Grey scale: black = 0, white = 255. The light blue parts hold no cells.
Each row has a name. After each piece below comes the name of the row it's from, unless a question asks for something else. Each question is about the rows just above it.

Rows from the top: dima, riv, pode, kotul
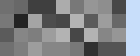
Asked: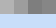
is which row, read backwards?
pode
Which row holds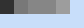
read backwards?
kotul
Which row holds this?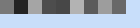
riv
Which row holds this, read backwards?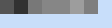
kotul
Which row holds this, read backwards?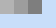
pode
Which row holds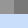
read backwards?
dima

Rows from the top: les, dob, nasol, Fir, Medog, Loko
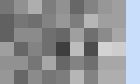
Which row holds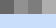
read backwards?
les
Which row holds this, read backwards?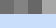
Medog
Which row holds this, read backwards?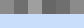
nasol
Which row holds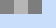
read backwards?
Loko

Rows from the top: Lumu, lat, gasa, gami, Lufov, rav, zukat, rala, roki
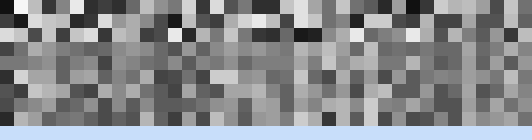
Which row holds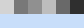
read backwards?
Lumu
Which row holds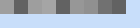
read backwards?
rala
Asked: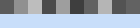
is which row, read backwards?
roki
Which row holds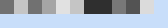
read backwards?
Lumu

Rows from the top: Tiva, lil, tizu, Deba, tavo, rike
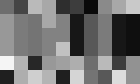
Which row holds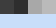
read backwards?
Tiva
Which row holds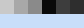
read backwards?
Tiva
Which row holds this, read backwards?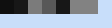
tizu

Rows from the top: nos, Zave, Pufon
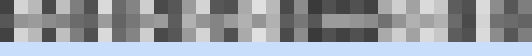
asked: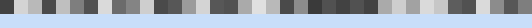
nos
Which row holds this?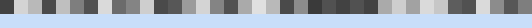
Pufon

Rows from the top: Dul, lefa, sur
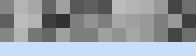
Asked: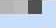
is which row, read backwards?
Dul
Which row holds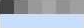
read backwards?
sur
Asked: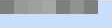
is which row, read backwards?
lefa
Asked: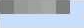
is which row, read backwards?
lefa
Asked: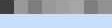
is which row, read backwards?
lefa
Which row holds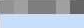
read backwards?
sur

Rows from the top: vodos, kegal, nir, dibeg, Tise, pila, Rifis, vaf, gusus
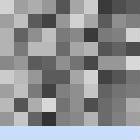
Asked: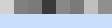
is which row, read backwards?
nir
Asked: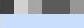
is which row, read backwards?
pila
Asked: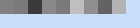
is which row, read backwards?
nir
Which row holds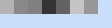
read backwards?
gusus
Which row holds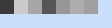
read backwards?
vodos
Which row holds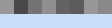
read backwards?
Tise
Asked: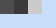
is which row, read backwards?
vodos

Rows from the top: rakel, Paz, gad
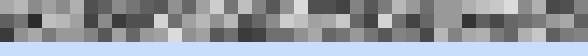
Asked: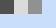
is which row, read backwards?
rakel
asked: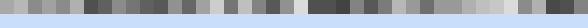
rakel

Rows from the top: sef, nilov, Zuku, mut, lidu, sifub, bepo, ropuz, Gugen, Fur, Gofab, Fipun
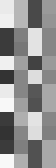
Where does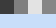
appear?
Zuku
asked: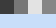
mut
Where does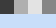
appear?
Gugen

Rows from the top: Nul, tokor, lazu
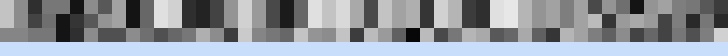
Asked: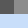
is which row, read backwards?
Nul
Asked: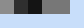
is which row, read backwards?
lazu
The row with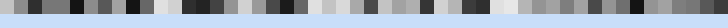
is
Nul

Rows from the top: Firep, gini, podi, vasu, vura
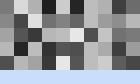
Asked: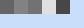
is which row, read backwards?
gini
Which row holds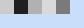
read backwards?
Firep
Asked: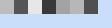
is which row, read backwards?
vura
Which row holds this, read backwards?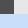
podi
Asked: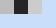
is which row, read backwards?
Firep
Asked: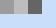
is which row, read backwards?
gini
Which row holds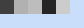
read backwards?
Firep

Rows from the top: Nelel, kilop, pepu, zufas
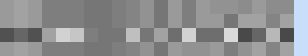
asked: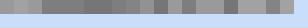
kilop
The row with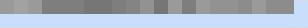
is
Nelel
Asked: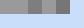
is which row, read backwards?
kilop
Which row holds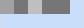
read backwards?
pepu

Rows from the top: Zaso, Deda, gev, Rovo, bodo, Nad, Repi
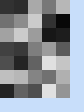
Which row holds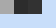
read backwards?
Zaso
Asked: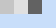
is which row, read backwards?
bodo
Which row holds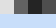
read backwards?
bodo

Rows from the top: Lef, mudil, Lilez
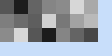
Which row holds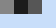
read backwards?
Lilez
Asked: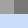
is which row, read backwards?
mudil
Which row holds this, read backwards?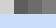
mudil
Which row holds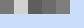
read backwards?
mudil
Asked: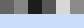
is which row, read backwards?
Lilez
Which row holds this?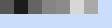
Lef
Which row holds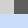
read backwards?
mudil

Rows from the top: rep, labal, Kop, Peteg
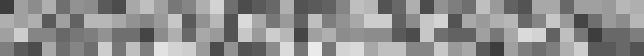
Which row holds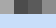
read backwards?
rep
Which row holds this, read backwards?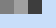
Peteg
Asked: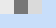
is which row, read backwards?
Peteg
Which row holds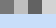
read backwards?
Kop
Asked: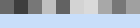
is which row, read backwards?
Kop
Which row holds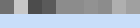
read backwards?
Kop

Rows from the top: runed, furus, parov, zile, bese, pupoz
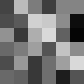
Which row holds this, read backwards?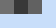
pupoz
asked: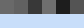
pupoz

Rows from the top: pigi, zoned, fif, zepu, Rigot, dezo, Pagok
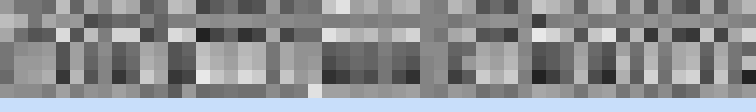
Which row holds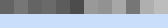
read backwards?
Rigot
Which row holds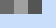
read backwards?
zepu

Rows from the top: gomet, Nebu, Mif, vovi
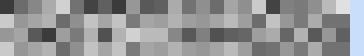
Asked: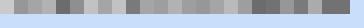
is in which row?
vovi
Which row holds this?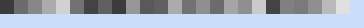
gomet
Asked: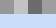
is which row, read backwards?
Nebu

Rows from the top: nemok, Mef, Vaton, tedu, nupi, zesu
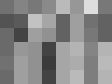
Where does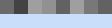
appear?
Vaton
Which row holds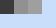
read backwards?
nupi
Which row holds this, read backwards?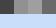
zesu
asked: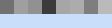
nupi
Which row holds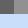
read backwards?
Vaton
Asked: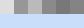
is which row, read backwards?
nemok
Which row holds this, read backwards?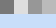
nemok

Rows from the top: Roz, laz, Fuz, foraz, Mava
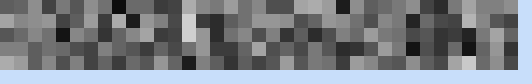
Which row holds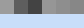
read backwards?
laz
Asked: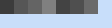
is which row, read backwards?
foraz
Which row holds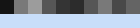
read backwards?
foraz
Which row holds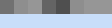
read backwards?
laz
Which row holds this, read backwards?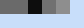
Roz

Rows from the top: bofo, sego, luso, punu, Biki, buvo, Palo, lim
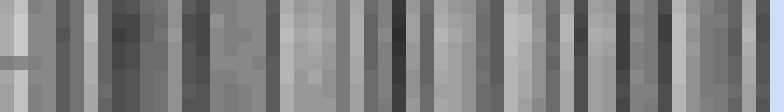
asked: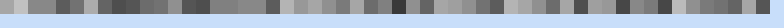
buvo
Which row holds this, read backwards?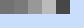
punu

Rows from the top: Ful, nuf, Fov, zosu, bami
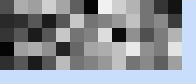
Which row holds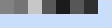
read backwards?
nuf
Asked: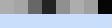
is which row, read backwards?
zosu
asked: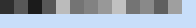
bami
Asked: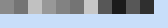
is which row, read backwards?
nuf

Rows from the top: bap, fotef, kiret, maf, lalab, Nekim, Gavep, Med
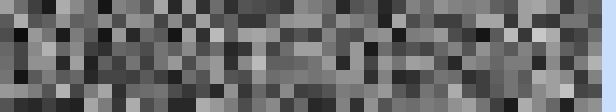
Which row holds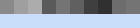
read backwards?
Nekim
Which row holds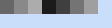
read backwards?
Med
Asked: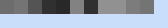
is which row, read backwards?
Nekim
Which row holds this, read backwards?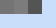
Gavep

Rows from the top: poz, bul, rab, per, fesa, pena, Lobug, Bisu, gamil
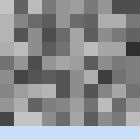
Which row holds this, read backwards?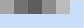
per
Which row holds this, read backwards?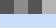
Lobug
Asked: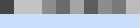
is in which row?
gamil

